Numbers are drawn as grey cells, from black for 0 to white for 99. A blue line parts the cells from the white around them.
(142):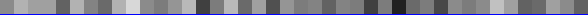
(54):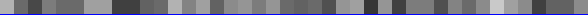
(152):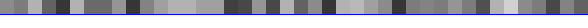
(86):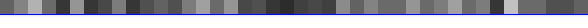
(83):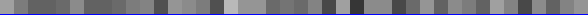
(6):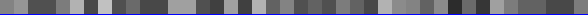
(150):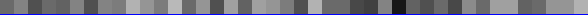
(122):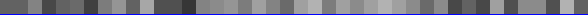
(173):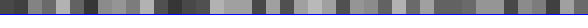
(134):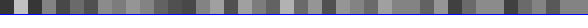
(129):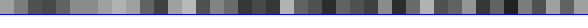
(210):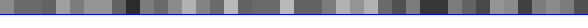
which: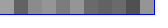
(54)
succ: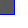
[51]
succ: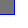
[41]
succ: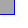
[31]
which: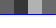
(152)

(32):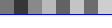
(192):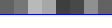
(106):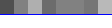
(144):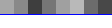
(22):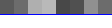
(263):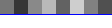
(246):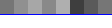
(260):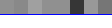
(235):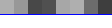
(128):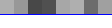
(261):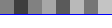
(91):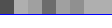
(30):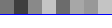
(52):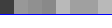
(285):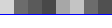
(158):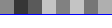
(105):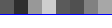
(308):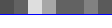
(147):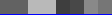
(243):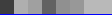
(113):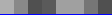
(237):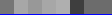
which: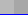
(192)
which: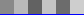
(32)
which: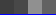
(192)

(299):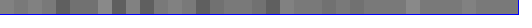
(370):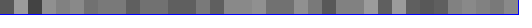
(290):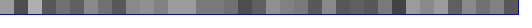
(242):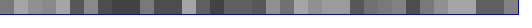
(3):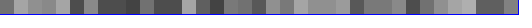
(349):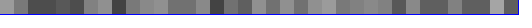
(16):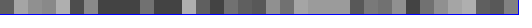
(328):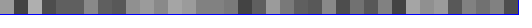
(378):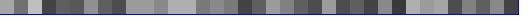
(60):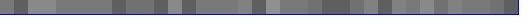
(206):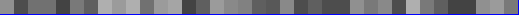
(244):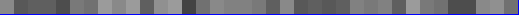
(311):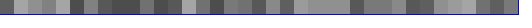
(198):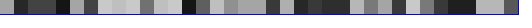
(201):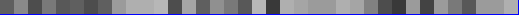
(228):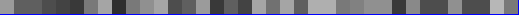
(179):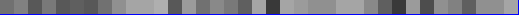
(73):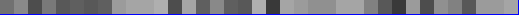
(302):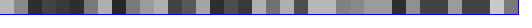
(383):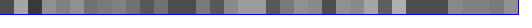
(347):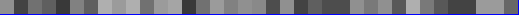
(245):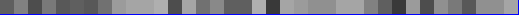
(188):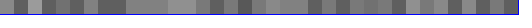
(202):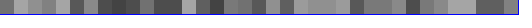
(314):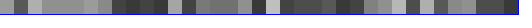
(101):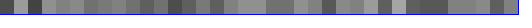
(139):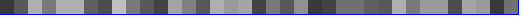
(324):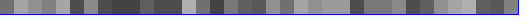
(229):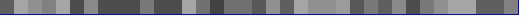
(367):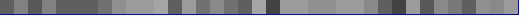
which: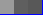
(370)
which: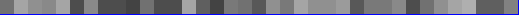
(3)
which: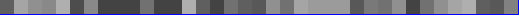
(16)
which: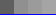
(311)

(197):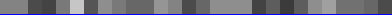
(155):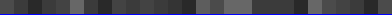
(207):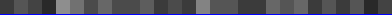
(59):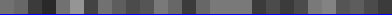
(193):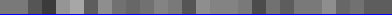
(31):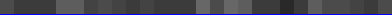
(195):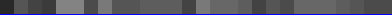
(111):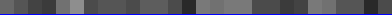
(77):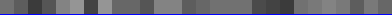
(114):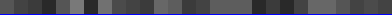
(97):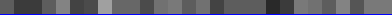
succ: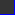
[16]
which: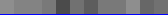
(193)

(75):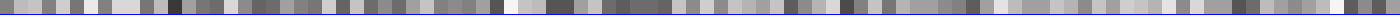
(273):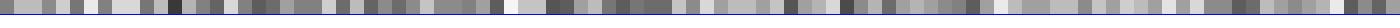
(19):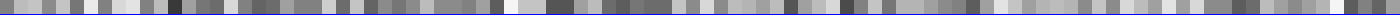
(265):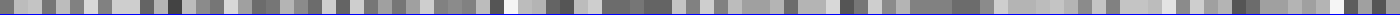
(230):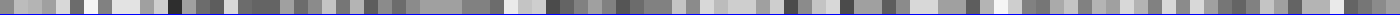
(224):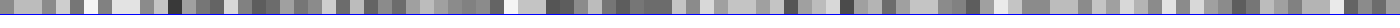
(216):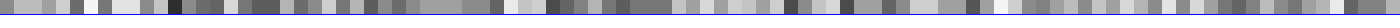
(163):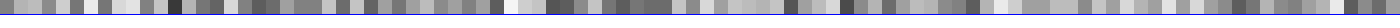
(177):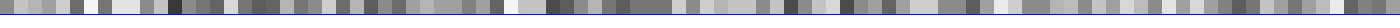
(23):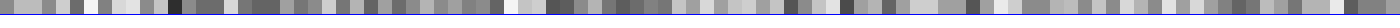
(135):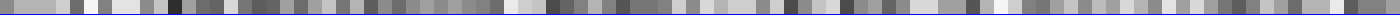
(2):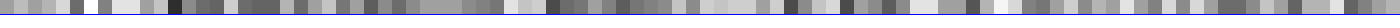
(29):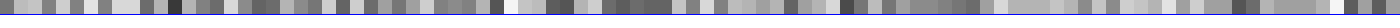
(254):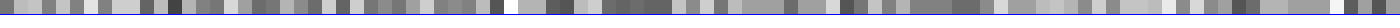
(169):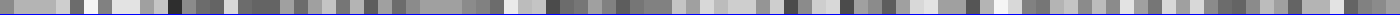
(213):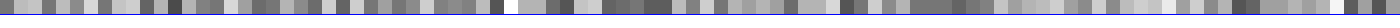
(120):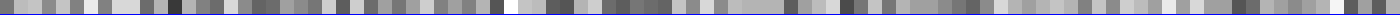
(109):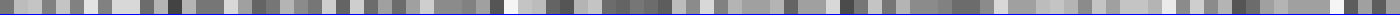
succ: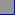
[80]
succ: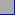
[76]

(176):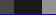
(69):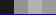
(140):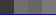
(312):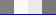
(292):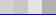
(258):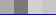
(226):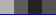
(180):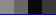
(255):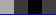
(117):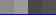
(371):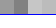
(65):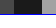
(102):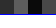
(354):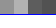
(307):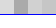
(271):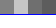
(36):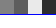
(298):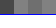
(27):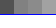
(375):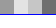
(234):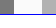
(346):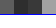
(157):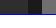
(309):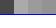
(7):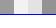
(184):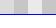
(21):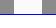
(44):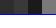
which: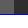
(346)
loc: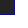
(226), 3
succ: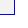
[88]
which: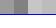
(371)
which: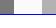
(234)

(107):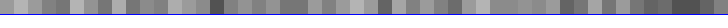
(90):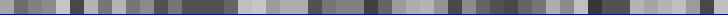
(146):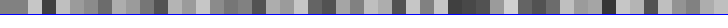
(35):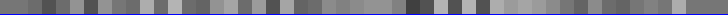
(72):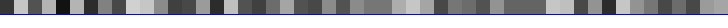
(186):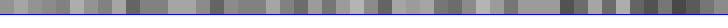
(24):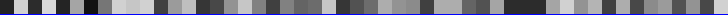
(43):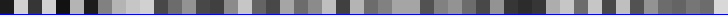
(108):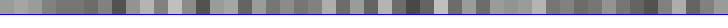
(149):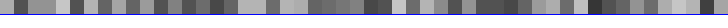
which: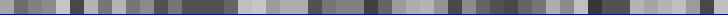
(90)
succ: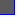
[46]
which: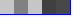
(146)
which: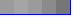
(35)

